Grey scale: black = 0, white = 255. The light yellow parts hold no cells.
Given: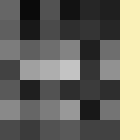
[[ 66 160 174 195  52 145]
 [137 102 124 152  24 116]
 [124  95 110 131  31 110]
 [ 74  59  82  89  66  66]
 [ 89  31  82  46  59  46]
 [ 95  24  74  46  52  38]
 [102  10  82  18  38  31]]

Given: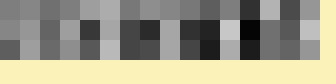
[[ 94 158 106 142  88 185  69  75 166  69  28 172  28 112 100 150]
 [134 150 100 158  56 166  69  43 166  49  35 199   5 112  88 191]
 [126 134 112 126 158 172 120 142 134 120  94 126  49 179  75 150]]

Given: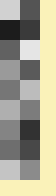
[[ 97 229]
 [118 188]
 [196 139]
 [175 124]
 [154  90]
 [209  84]
 [110  72]
 [ 28  58]
 [132  50]]

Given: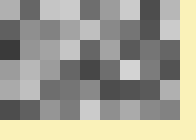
[[170 191 110 117 137  77  83  90 176]
 [156 183 156 102  71 110 211 124  83]
 [ 58 149 163 197 102 163  90 117 102]
 [ 96 143 130 163 191 137 117  83 203]
 [176 102 197 203 110 156 203  77 183]
 [ 77  96 149 124 203 143 170 137 130]]

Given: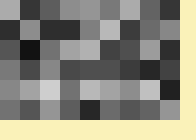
[[135 163 206 114 184 163 141 192  33]
 [ 46 141  46  46 127 184  60 107 135]
 [114  85 149  93  39 107  85  99 149]
 [121  73 135  73  79  79  60  39  66]
 [171  54  93 141 149 121 171  99  54]
 [ 85  18 114 163 177  66  79 156  46]]

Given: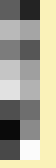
[[ 72 251]
 [225 178]
 [185 165]
 [197 159]
 [ 10 138]
 [ 79 110]
 [124  86]
 [ 94  35]]
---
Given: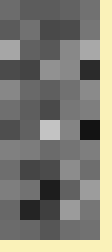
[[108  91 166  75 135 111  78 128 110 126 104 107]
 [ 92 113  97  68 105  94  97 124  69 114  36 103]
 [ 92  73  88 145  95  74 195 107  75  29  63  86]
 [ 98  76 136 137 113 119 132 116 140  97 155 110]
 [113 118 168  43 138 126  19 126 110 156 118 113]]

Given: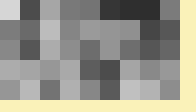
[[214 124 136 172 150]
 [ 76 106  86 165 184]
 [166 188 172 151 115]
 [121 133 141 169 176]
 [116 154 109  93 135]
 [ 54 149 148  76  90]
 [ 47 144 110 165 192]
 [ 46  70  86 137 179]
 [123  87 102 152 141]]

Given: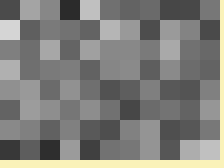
[[ 75 213 127 176 144  99 137  56]
 [164  95 110 111 153 156 128  93]
 [135 122 167 122 107 142  97  46]
 [ 43 114 100 125 145 118 128 155]
 [192  99 160  98 111 141  89  64]
 [112 181 136 134  82 113  78 114]
 [ 99 153 136 138  94  71 129 119]
 [106  77 122  94 127 107 148 148]
 [ 71 154 169 138  88 115  79  86]
 [ 72 131 113 108  84  99  87 173]
 [119  74 104  99 128 150 120 192]]

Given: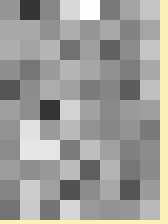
[[150 169 173 143  85 159 146 139 157 133 115]
 [ 53 169 163 118 141 142 226 231 143 204 202]
 [134 145 181 155 172  51 154 229 152 160 117]
 [216 172 113 181 160 210 186 124 187  81 214]
 [253 149 158 166 124 162 146 190  94 140 153]
 [122 168  98 145 133 137 135 160 180 168 147]
 [163 131 140 125  93 155 148 129 118  85 150]
 [196 165 196 168 191 158 122 140 138 155 185]]

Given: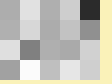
[[173 176 223 161]
 [225 215 128 251]
 [175 172 175 191]
 [206 194 170 230]
 [ 43 144 209 207]]

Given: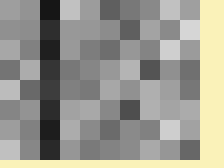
[[158 144 167 116 188 133 157 192]
 [147 141 129 172 105 147 129 135]
 [ 22  46  31  53  61  44  29  41]
 [193 152 153 120 128 162 172 150]
 [156 151 125 134 121 168 138 122]
 [ 95 140 110 152 167 136 107 131]
 [120  95 151 180 145  78 138 139]
 [137 163 132  84 175 176 129 169]
 [193 138 207 144 159 164 206 150]
 [159 214 155 112 119 171 162 103]]

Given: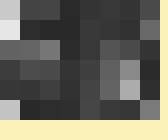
[[201 230  98  61  55 196]
 [ 68  45 100  76  54  41]
 [ 69  41 119  75  63  45]
 [ 42  41  44  52  50  47]
 [ 52  57  56  64  68  70]
 [ 56  54  84  96  99  58]
 [ 53  49  74 137 172  55]
 [ 75 104  52  43  47 122]]

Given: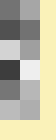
[[115  81 211  61 118 187]
 [166 114 159 238 183 174]]
